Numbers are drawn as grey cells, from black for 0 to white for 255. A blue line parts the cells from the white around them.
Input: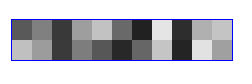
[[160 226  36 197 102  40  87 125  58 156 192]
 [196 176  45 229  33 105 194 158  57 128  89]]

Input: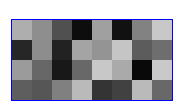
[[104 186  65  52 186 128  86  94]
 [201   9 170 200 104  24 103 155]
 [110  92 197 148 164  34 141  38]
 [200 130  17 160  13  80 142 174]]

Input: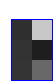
[[104  52]
 [ 30  51]
 [200  47]]

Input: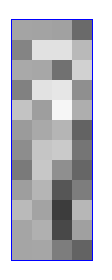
[[ 99 125 166 165]
 [160  72 176 165]
 [183  60 163 186]
 [125  86 181 158]
 [102 143 199 122]
 [117 202 197 141]
 [ 99 181 169 155]
 [174 246 158 195]
 [143 230 226 129]
 [209 113 167 169]
 [185 225 225 132]
 [106 161 163 164]]

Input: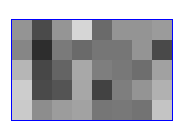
[[196 115 120 118 162 156 141 202]
 [177 148 126  66 167  84  74 205]
 [161 110 120 126 168 100  71 182]
 [ 73 148 118 118 106 122  45 134]
 [155 148 148 106 214 149  74 148]]

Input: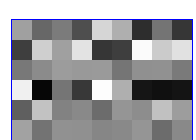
[[137 108 149 137 134 144 145 115 162]
 [157 193 141 149 108 137 130 194  95]
 [ 20  16  21 175 253  56 117   6 240]
 [122 145 144 117 154 153 156 139 120]
 [225 203 251  62  54 227 160 207  62]
 [ 54 116  45 175 214  78 123 103 160]]
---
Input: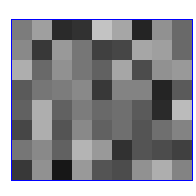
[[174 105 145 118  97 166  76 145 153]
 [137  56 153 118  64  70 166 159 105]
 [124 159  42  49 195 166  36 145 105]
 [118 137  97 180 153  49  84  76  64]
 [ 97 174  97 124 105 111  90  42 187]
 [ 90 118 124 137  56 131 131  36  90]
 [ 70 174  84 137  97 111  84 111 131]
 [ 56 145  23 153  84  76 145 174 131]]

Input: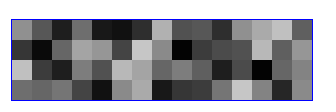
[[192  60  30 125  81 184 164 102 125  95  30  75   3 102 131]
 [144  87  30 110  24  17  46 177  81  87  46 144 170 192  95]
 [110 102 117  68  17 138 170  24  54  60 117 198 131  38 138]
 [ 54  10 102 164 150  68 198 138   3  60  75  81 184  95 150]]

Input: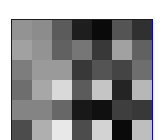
[[161 147  97 118  56 161  97]
 [147 140  91  30  10  84  48]
 [132 132 103  24  16  62  56]
 [125 154 154  56  84  68 110]
 [110 167 217  91 197  36 183]
 [ 76 175 232  76 211  10 190]]

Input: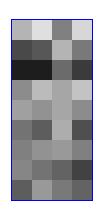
[[180 223 128 215]
 [160 146 166 140]
 [140 187 166 195]
 [134 115  99  66]
 [128 146 153 128]
 [115  93 173  79]
 [ 93 153 121  99]
 [ 73  87 180 121]
 [ 29  29 107  59]]

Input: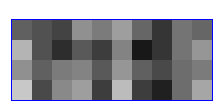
[[200  73 137 158  61 188  61  32 109 166]
 [180  81  45  89  61 131  24  53 116 150]
 [144  96 123 131  89 150  96  73 109 123]
 [ 96  81  67 144 123 158 102  53 116 102]]

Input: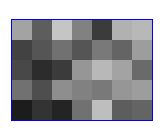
[[163  93 197 129  59 177 184]
 [113  78 142 129 121 150 157]
 [ 72  44  59 150 184 163 106]
 [ 66  85 113  85 121 100 157]
 [ 28  51  36 113 190  93 100]]

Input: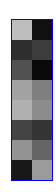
[[190  16]
 [176 140]
 [163 127]
 [147 101]
 [ 81   9]
 [ 68  52]
 [ 46  60]
 [ 24 155]]

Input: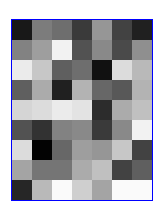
[[235 199  95 110  17 220 185]
 [220   3 103 158 150 199  66]
 [213 220 235 227  44 171 192]
 [164 117 117 171 192  66  95]
 [130 158 242  82 137  74 143]
 [ 95 171  32 179 103  88 179]
 [ 82  50 130 137  58 137 242]
 [ 38 185 250 207 164 250 250]
 [ 24 124 110  58 150  66  32]]

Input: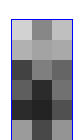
[[210 135 191]
 [177 163 169]
 [155  72 148]
 [ 94  43 113]
 [ 66 127 101]
 [ 43  35  80]]
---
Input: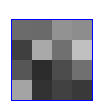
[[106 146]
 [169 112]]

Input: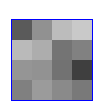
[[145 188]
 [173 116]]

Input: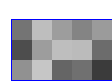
[[190 157]
 [157 190]]

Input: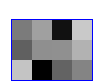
[[160  17]
 [143 144]]

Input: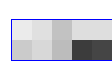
[[224 194]
 [216 188]]

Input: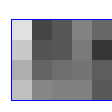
[[69 86]
 [84 86]]

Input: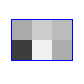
[[204 187]
 [240 173]]
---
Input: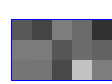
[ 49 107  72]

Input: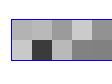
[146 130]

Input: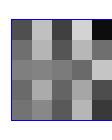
[ 13 183 123 171 115]

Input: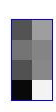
[158 116]

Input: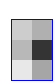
[176 184]

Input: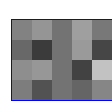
[120 154 115  82]

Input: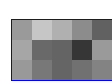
[ 97  54 101]
